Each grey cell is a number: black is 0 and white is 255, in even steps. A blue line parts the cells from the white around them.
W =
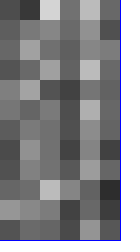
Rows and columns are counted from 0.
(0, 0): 77
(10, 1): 136
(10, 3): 66
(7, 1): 145
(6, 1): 122
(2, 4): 134
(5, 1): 101
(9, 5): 45
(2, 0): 103
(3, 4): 187
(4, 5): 98
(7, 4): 132
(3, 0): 84
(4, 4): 117
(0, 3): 113
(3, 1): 105
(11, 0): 83
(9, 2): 187
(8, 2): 114
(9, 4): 98
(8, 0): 81
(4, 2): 83

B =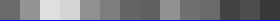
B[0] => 106
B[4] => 144
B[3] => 212
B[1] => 148

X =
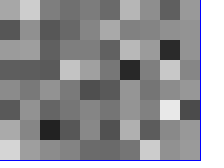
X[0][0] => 167
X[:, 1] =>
[205, 144, 158, 93, 121, 146, 134, 158]
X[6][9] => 152
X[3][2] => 90
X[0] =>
[167, 205, 126, 112, 124, 106, 182, 142, 95, 153]
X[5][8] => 232
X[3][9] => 134
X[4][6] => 149
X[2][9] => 147
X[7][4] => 107
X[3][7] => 127
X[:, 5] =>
[106, 169, 97, 119, 89, 117, 81, 106]
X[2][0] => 155
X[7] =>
[213, 158, 140, 131, 107, 106, 117, 204, 145, 154]
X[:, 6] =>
[182, 129, 184, 40, 149, 148, 176, 117]
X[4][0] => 139

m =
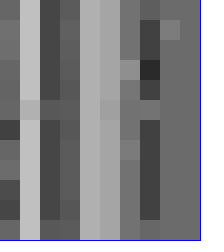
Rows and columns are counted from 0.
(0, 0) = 102
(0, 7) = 94
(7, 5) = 165
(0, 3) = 91
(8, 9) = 107
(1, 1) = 192
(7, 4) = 176
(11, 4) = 176
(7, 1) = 192
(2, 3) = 93
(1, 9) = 107
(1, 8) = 124
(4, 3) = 87
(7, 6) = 123
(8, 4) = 176
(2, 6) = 114
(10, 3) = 86
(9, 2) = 70
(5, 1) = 177
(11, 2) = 88
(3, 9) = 107
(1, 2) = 70
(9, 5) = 165
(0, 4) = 176
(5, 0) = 102
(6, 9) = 107
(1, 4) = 176
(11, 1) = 192
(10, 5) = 165
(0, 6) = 114
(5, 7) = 115
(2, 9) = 107
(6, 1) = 192
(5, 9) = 107
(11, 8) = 107

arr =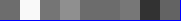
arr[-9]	109
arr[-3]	119
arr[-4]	108
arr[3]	143

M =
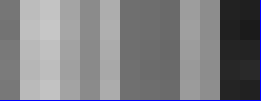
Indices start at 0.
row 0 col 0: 118
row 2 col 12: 35
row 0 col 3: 164
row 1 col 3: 166
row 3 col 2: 189
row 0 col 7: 110
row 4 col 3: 163
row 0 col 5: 173
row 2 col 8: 105
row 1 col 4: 139
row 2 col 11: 36
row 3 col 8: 106
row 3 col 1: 182
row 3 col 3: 160
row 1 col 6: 111
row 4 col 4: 139
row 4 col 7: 110
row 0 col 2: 195
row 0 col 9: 157
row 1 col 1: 191

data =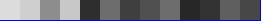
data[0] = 220
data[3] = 200
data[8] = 109
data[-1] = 71

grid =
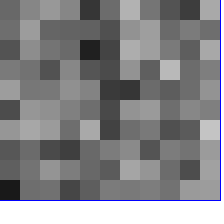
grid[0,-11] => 104
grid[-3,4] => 105
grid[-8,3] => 106
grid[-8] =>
[83, 141, 116, 106, 32, 68, 173, 159, 122, 94, 168]
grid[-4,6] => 110
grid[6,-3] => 80
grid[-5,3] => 128
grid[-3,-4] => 84
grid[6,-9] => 155
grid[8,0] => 95
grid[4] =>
[157, 119, 120, 144, 131, 58, 54, 107, 93, 109, 147]
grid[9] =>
[25, 110, 113, 70, 94, 123, 121, 125, 114, 154, 156]
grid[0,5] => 108
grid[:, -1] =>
[169, 110, 168, 126, 147, 127, 196, 155, 161, 156]
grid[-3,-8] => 63
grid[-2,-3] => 108
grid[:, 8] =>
[83, 106, 122, 185, 93, 110, 80, 124, 108, 114]
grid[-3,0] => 87
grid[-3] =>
[87, 107, 74, 63, 105, 124, 138, 84, 124, 115, 155]
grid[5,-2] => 135
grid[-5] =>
[76, 150, 144, 128, 110, 73, 147, 154, 110, 135, 127]
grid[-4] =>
[150, 167, 155, 110, 169, 66, 110, 121, 80, 91, 196]
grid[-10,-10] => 134

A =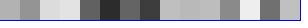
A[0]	178
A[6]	100
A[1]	148
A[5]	44
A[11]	138

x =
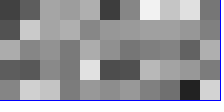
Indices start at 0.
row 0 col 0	65
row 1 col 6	154
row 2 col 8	131
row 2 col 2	146
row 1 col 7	160
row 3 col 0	93
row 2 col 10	175
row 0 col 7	242
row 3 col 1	88
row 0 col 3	157
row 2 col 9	98
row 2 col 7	127
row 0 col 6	134
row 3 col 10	124
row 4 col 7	128
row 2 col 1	134
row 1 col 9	151

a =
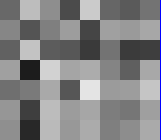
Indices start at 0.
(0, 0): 104
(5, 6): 118
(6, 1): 40
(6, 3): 152
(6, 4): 171
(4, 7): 197
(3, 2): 210
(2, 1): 195
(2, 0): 97
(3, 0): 160
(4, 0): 111
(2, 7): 62
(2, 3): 87
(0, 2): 142
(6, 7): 170
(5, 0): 150
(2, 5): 115
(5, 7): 159
